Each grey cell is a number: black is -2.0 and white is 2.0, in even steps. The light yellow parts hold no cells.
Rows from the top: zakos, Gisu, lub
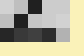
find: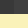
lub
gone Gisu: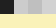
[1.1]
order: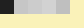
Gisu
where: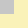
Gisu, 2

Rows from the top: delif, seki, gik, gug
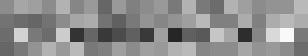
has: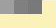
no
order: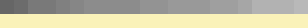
delif

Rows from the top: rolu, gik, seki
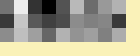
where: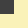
gik, 3
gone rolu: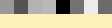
[-1.2]
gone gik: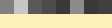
[0.1]
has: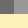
yes
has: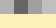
no
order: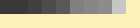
gik
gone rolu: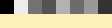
[0.9]

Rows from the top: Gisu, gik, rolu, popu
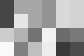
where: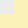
popu, 3
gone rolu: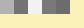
[1.2]
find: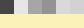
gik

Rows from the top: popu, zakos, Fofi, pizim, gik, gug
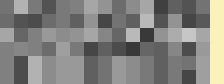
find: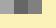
Fofi
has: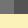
no
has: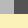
yes
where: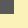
zakos, 14

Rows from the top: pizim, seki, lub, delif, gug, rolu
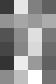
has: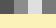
yes
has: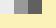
yes
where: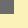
delif, 3
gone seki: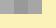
[0.3]
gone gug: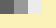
[-1.2]
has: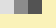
no

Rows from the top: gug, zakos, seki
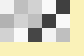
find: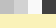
gug
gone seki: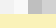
[-0.9]
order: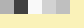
zakos
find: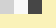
seki
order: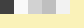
gug
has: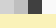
yes

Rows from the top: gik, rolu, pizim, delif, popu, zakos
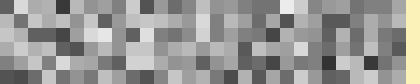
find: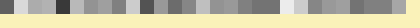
gik
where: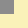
pizim, 13
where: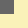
zakos, 24
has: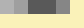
no
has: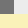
yes
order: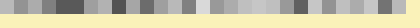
rolu

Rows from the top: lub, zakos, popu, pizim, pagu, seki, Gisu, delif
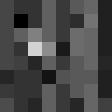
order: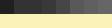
lub
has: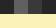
yes
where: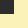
zakos, 5
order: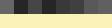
pagu

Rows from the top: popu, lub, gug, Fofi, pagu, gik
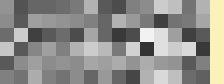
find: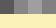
Fofi
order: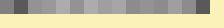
pagu
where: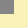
Fofi, 2
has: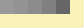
yes
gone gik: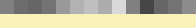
[-0.5]
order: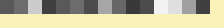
gug

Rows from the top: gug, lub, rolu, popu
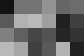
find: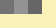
gug
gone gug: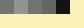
[-0.3]
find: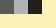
popu
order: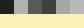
popu
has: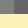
no
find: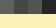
rolu
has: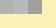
yes

